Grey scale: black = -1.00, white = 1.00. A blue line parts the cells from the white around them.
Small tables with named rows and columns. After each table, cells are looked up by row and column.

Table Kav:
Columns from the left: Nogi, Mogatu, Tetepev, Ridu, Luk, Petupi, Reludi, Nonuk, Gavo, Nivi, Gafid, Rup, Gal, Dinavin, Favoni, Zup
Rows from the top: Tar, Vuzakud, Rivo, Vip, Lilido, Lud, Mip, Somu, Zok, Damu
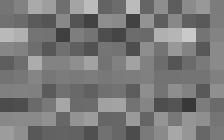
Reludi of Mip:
-0.24
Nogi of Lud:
-0.10
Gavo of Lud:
-0.03
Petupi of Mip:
-0.18
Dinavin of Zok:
0.17
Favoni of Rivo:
-0.09
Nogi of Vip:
0.05
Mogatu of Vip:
0.02
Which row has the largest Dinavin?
Rivo

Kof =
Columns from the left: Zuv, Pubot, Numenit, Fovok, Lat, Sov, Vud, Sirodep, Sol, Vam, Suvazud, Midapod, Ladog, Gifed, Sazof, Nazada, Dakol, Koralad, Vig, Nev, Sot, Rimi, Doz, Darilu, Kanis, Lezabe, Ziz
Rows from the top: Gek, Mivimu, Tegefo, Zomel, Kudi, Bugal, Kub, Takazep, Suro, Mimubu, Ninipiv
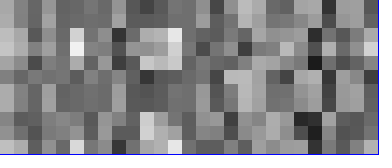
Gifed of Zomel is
-0.07
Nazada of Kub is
-0.34
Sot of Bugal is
-0.47
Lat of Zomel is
-0.13
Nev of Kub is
-0.13
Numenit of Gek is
-0.20
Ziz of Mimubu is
-0.10
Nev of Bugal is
-0.22
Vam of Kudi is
-0.30
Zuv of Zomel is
0.54
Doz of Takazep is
0.23
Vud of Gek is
-0.08
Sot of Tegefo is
0.17
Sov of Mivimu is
-0.17
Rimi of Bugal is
0.31
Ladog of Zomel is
0.63
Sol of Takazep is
0.25
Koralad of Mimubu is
0.08
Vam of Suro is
-0.23
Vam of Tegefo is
-0.16
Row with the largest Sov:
Zomel

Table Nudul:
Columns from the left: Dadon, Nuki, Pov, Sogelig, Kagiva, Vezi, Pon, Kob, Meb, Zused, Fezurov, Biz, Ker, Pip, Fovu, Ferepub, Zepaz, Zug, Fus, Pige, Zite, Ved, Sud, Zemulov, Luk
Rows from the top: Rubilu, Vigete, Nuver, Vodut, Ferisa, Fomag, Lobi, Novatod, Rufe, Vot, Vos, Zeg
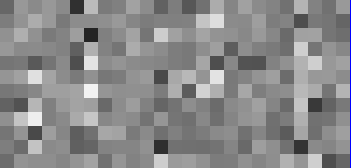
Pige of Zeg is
0.11
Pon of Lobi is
0.90
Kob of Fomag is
-0.07
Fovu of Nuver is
0.29
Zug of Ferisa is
-0.35
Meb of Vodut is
-0.08
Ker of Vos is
-0.11
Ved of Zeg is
0.17
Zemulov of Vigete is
-0.08
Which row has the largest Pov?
Rufe

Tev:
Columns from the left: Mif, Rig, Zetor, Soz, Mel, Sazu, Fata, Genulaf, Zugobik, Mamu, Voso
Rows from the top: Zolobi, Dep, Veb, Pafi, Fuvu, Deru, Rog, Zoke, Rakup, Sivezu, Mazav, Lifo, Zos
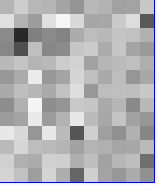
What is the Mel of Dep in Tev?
0.93
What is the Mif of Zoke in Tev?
0.11
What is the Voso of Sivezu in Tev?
0.05
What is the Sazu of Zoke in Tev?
0.58
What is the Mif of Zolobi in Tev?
0.41
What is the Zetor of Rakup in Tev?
0.83
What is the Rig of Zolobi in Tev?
0.61
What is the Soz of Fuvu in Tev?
0.45
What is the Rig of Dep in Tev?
0.40
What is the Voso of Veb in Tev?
0.39

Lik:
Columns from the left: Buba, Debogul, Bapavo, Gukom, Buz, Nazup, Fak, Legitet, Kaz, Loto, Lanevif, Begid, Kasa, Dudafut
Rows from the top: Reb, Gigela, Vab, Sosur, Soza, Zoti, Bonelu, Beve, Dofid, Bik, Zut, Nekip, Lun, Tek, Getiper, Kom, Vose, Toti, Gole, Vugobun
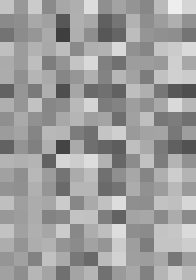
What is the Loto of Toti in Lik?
0.24
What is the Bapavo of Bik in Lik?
0.04
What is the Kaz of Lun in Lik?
0.12
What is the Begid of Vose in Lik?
0.53
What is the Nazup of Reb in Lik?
0.37
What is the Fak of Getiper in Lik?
0.33
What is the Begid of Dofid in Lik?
-0.07
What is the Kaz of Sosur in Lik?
0.70
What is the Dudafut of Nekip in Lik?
0.14

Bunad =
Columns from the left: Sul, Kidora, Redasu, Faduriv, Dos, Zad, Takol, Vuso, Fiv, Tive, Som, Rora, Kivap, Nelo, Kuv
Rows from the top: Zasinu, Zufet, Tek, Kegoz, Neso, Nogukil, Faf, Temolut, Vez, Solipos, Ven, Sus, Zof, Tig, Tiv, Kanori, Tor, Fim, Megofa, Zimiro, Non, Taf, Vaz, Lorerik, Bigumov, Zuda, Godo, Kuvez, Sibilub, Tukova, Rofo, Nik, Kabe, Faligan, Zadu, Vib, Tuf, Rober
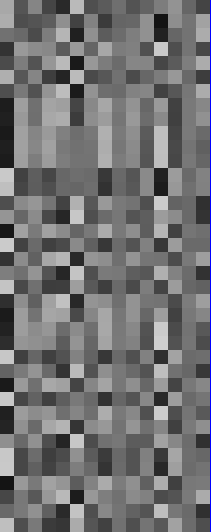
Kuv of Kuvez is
0.06
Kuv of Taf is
0.24
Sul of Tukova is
-0.75
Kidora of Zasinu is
-0.33
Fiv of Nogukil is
-0.11
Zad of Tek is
-0.75
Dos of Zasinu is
-0.68

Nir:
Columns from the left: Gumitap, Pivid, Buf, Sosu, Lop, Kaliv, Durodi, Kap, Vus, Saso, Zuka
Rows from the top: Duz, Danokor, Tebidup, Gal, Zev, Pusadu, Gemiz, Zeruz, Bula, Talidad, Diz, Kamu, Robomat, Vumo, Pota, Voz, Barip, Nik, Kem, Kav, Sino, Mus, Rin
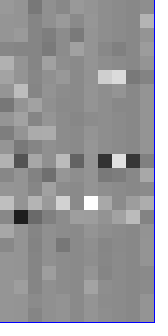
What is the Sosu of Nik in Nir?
0.13
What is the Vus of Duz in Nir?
0.09
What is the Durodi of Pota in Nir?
0.99
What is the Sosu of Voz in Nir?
0.00
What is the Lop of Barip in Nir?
0.10
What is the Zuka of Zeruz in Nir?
0.16
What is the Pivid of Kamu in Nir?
-0.35
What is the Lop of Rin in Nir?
0.15
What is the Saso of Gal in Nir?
0.07

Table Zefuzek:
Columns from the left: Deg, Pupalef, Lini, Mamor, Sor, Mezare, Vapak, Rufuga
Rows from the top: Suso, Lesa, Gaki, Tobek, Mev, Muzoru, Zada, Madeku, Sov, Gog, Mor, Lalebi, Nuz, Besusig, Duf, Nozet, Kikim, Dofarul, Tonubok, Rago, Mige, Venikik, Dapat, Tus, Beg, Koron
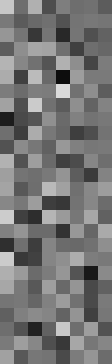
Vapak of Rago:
-0.81
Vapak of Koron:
0.17
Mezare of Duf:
-0.10
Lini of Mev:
-0.11
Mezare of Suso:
-0.14
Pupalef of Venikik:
-0.06
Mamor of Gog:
-0.06
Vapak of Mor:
-0.07
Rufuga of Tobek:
-0.19
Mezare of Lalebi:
-0.40
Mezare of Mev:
0.11
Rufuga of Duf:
-0.15
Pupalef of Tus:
-0.36

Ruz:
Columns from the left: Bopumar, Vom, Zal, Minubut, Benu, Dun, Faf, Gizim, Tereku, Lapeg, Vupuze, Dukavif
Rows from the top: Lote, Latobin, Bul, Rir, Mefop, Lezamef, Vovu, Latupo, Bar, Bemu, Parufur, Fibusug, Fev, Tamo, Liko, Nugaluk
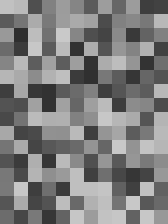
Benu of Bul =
0.58
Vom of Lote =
0.46
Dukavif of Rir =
-0.49
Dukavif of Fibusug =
0.10
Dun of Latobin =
0.33
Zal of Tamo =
-0.51
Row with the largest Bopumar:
Lote

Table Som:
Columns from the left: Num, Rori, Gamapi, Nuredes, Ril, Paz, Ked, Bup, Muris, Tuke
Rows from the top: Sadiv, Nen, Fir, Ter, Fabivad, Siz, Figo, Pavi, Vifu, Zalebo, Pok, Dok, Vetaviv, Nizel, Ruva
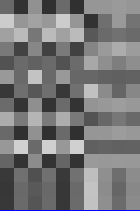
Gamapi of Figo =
-0.32
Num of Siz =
0.20
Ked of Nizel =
0.53
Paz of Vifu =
-0.05
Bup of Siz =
-0.23
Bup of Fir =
-0.17
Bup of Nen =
-0.13
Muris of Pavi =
0.23
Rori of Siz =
-0.18
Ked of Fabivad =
0.32
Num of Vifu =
0.35
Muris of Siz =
-0.25
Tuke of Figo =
0.06
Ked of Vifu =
-0.35
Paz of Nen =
0.18
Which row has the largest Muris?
Ter

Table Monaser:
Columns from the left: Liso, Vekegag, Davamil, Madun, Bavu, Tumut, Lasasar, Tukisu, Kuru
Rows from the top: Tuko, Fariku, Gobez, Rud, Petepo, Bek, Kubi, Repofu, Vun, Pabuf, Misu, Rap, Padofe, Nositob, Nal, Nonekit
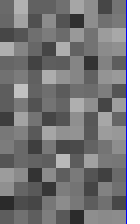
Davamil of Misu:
-0.51
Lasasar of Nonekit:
0.11
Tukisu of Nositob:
0.02
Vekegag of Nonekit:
-0.11
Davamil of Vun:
-0.09
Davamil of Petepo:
-0.48
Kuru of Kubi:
-0.34
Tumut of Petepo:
0.04
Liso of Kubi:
-0.27
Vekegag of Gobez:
-0.34
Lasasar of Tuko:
0.11
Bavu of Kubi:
-0.29
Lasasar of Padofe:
-0.34
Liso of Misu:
-0.03
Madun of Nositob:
-0.58
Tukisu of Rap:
-0.05
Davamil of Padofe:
-0.60
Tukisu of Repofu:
-0.46
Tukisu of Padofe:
-0.50

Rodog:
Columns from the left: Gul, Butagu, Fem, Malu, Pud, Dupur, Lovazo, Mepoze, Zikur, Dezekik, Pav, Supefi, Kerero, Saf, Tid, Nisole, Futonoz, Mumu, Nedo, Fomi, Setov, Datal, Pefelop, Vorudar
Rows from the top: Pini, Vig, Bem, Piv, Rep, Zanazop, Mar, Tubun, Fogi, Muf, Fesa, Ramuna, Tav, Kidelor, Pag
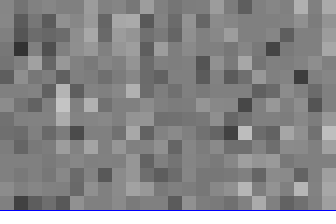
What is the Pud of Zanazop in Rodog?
-0.25
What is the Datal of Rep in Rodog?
0.03
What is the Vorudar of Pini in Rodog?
0.33
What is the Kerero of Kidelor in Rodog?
0.00
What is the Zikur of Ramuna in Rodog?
0.00
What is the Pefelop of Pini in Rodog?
0.00
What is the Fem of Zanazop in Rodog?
-0.07
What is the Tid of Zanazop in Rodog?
-0.29
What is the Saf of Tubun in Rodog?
-0.02
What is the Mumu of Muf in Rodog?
0.48
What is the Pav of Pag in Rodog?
0.00
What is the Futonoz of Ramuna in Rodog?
0.06
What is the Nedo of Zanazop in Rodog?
0.19
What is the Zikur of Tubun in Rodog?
0.00
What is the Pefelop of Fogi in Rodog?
-0.02
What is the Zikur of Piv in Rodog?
0.18
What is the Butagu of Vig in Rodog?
-0.29
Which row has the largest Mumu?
Muf

